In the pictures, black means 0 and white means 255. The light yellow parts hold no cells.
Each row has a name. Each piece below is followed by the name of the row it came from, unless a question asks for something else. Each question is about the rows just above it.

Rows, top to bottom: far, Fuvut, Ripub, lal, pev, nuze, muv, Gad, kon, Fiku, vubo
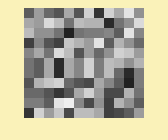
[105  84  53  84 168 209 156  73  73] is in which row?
kon
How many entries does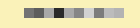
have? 10
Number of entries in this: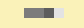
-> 4
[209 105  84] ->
Gad
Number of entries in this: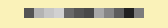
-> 12
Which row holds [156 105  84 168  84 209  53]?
far

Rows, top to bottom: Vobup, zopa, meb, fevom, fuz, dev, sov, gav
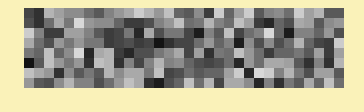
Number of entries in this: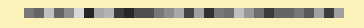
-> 32
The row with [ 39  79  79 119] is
fuz
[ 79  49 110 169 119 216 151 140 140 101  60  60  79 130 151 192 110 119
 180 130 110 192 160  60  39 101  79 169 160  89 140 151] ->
zopa

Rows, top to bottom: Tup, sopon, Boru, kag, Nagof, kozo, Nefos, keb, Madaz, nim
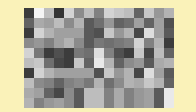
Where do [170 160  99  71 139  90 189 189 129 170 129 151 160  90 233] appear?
Madaz
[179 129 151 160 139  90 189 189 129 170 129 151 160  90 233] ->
nim
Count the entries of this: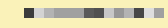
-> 14
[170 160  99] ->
Madaz
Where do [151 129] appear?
kag
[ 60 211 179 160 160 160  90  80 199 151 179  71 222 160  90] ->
Boru

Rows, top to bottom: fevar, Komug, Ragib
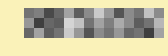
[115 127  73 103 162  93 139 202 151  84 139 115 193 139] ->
fevar
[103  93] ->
Komug
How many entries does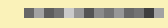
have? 14
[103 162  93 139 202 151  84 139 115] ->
fevar
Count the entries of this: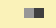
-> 2
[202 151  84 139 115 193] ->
fevar

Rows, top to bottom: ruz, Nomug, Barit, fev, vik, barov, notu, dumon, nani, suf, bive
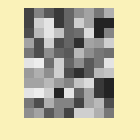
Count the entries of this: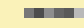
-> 6
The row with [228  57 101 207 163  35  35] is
Nomug
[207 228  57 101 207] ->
Nomug
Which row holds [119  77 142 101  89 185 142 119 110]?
vik
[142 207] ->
notu
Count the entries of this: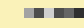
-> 6

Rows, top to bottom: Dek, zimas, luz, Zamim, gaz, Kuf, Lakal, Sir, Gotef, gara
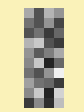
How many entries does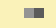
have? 2
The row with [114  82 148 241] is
Lakal
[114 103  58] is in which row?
Sir
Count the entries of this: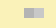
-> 2
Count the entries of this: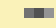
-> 3

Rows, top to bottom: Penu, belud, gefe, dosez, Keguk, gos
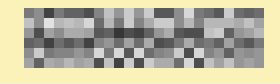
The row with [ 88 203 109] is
Penu
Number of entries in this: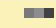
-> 3
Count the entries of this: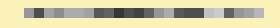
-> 24

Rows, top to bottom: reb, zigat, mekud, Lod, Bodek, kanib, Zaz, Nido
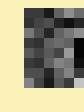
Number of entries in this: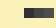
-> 3
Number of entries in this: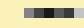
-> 6
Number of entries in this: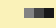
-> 3

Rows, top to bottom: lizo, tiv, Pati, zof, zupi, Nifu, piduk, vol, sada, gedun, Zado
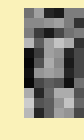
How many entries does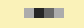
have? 4
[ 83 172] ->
Nifu
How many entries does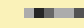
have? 6
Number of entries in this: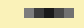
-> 5
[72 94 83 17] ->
vol

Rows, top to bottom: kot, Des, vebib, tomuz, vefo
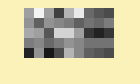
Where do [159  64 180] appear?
kot
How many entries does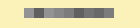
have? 9
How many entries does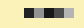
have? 5

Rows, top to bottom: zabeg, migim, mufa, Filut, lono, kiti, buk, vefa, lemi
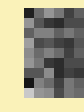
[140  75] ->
lemi
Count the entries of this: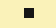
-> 1

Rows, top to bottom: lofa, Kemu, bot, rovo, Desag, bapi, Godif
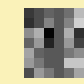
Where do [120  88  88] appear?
bapi
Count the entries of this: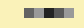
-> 5
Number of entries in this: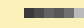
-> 6
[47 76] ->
Kemu
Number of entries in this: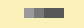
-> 4
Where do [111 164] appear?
Godif
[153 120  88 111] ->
Godif

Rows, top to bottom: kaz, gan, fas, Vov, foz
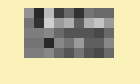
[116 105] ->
kaz
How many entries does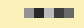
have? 5
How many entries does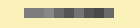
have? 9
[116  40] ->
Vov
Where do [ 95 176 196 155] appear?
gan
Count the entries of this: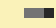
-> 3

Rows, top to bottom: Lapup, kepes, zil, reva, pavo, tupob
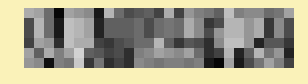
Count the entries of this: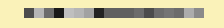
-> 18
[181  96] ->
reva
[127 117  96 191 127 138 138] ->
Lapup
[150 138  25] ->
Lapup
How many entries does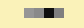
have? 4
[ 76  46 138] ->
reva
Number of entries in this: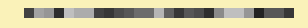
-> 27

